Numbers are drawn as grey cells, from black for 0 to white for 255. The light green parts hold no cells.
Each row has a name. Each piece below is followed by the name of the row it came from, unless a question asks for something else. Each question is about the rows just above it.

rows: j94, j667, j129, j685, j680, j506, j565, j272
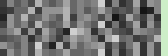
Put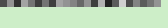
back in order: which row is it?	j565
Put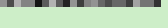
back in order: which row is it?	j667
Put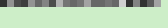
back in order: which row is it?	j272
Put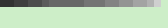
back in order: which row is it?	j506
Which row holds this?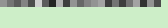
j565

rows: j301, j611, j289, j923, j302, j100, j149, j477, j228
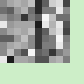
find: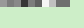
j289
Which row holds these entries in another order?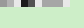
j923
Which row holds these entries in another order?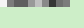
j100
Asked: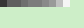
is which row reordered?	j100
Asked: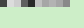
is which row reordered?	j301
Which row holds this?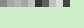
j302

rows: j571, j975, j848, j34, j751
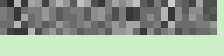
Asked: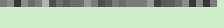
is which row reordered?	j975
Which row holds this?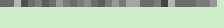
j34
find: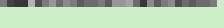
j751
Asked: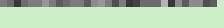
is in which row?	j975
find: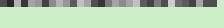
j571
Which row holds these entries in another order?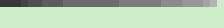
j848
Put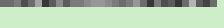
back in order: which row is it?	j751

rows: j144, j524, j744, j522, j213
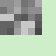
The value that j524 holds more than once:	[142]
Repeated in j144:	[142]
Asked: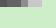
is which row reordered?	j522
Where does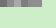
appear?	j524
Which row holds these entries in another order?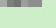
j144
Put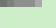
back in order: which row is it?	j524

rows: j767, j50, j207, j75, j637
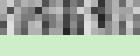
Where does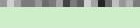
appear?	j207
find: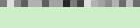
j637
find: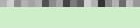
j767
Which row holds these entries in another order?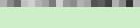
j767

